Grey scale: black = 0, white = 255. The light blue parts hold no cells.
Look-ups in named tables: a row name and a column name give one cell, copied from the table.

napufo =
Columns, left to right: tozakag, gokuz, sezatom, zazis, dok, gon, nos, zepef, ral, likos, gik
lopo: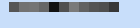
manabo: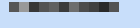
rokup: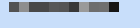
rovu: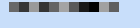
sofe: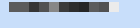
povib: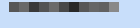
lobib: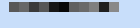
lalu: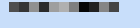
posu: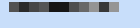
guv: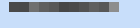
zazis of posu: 85
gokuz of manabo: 153
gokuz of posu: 42
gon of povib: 72
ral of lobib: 127
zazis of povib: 83
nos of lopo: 122
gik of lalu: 69
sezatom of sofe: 53
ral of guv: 95
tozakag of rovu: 104
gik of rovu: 95
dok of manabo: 96
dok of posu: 21
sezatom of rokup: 72
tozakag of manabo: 86
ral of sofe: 92
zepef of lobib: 106

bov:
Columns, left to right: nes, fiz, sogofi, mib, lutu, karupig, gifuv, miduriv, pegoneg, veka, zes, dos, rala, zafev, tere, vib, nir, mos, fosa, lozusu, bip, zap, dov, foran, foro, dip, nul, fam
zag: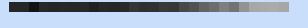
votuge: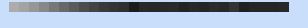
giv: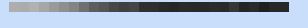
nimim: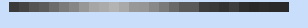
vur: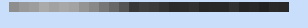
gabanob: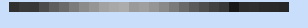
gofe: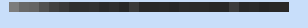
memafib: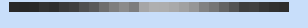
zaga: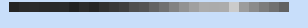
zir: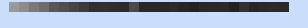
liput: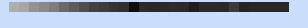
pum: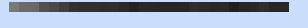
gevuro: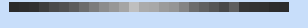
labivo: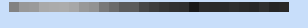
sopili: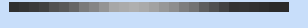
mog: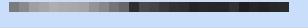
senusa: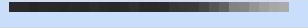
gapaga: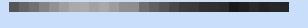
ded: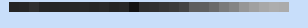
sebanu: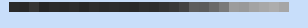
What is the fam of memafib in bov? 45
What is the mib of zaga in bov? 41
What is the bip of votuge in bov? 43
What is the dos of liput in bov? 48
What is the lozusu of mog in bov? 41
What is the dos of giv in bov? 64
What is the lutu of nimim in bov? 107
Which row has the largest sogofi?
giv

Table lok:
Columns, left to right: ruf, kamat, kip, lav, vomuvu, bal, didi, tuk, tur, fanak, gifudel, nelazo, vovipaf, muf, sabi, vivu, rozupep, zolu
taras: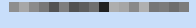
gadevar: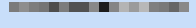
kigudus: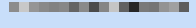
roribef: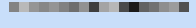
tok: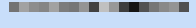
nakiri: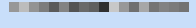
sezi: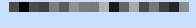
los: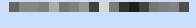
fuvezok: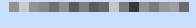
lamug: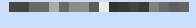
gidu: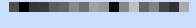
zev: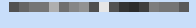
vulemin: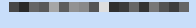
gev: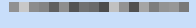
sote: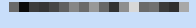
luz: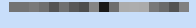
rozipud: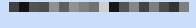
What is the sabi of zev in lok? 125
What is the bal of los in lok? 116
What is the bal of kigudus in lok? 135
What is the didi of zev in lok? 134
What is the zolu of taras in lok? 124
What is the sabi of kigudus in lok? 117
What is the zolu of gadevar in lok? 137
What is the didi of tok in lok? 118
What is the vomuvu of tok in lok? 162
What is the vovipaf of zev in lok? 43
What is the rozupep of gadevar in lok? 102
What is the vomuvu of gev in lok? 95
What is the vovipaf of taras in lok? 137
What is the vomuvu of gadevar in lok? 77
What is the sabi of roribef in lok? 114
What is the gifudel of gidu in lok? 12
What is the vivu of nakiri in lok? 130

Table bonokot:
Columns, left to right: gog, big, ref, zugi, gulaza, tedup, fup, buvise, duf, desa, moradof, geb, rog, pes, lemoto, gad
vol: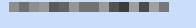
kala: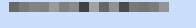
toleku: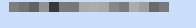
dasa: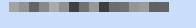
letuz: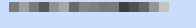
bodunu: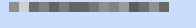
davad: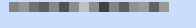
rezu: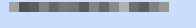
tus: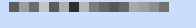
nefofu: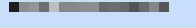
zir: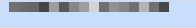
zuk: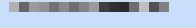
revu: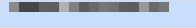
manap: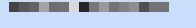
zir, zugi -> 68
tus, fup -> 45
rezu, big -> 83
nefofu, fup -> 135
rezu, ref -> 93
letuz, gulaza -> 144
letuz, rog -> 80
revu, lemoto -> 105
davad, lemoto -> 98
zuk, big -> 102
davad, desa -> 65
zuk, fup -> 110

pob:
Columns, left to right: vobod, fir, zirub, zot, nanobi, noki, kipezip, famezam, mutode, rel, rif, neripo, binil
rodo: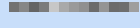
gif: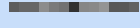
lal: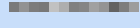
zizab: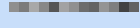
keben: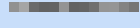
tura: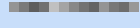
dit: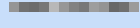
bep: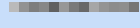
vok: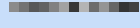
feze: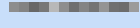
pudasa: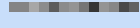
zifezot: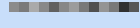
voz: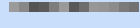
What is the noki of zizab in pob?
162
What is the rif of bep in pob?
140
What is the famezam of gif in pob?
134
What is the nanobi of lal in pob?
193
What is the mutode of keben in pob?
111
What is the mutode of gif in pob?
137
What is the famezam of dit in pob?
120
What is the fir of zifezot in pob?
122
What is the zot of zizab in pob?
136
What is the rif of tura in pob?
120
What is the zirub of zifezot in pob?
170
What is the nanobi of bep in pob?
96
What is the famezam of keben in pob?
100

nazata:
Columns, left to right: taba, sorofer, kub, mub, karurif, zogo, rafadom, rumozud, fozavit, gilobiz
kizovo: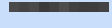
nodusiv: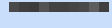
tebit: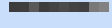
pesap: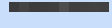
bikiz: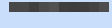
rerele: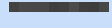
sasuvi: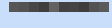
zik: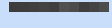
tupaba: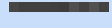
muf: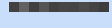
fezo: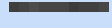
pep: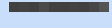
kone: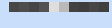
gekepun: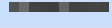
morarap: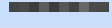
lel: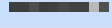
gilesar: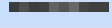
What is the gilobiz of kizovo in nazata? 67
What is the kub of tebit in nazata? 89
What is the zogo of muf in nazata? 70
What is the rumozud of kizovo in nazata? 61
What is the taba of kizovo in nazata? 74
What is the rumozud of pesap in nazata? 64
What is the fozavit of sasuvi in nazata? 82
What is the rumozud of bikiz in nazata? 62
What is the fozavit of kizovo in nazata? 62
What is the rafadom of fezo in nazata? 60

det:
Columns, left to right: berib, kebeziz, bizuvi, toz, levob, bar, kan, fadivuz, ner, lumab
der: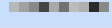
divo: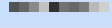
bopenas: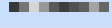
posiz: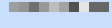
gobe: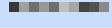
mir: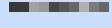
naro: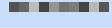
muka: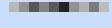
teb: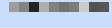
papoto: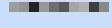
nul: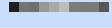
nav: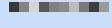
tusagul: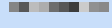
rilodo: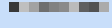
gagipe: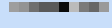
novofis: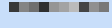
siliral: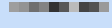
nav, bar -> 138
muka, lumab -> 188
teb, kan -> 124
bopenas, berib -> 56
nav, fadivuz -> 122
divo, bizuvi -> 137
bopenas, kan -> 81
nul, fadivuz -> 122
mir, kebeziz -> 58
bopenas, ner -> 164

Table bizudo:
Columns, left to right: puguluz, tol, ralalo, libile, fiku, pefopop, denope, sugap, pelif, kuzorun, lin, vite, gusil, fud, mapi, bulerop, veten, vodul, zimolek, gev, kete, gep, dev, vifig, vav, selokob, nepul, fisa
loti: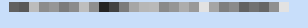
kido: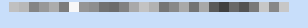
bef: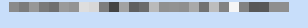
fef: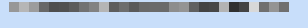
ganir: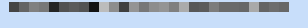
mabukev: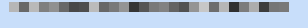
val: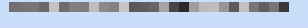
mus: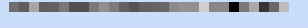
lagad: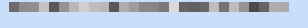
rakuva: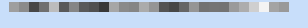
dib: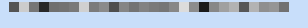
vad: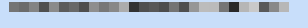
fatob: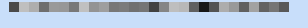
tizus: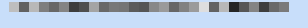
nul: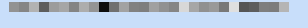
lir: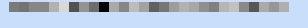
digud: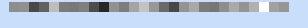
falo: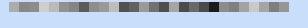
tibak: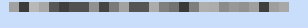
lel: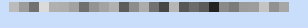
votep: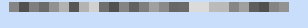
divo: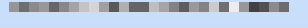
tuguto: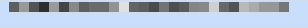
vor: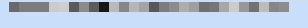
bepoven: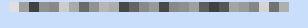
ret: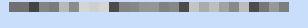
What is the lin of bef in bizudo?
67
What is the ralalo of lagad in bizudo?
144
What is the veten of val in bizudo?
71
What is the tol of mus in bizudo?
92
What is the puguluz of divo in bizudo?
150
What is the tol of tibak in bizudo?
59
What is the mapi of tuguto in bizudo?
74

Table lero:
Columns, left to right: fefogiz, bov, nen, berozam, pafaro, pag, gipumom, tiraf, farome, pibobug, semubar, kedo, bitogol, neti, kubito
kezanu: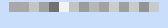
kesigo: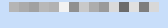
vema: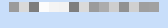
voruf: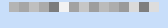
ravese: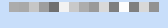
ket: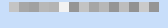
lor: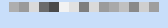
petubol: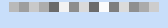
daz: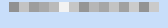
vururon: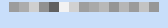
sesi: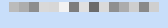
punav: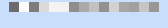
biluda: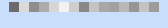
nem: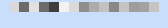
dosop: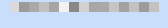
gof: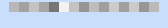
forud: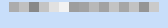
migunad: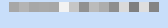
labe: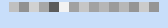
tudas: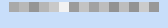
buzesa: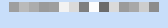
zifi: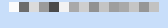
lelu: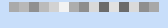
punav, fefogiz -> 107
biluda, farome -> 196
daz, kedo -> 161
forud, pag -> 242
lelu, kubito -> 168
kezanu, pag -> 242
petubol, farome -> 107
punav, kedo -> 167
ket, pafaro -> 180
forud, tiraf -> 162
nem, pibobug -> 193
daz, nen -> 157
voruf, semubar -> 173
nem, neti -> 162
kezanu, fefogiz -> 168
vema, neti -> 159
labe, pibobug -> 182
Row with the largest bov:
punav

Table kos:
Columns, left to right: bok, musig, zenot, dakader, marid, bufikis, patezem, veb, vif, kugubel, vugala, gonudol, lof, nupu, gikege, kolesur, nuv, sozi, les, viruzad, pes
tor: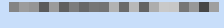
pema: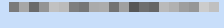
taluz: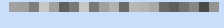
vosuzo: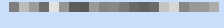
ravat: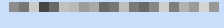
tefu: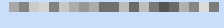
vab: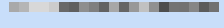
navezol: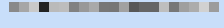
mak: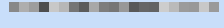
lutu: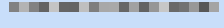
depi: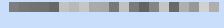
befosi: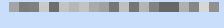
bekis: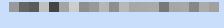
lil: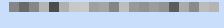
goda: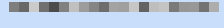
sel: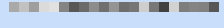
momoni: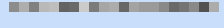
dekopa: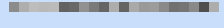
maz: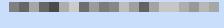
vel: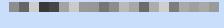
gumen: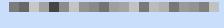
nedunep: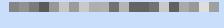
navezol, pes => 156
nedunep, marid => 151
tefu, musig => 132
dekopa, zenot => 189
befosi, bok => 164
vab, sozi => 114
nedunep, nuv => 97
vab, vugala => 167
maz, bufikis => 173
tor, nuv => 199
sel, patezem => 87
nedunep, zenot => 123
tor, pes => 159
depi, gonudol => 193
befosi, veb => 195
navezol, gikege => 101
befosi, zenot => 127
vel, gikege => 172
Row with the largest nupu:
sel

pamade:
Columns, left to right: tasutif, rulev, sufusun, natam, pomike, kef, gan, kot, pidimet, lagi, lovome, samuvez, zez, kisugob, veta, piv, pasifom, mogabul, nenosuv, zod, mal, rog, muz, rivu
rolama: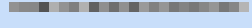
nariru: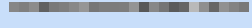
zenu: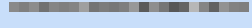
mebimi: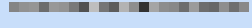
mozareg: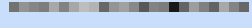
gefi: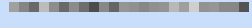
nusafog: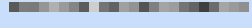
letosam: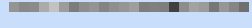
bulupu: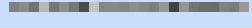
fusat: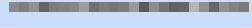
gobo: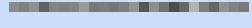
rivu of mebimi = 137
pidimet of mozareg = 179
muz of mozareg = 132
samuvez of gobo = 127
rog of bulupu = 129
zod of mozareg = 128
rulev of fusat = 127
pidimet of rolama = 97
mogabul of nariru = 101
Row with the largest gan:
mozareg

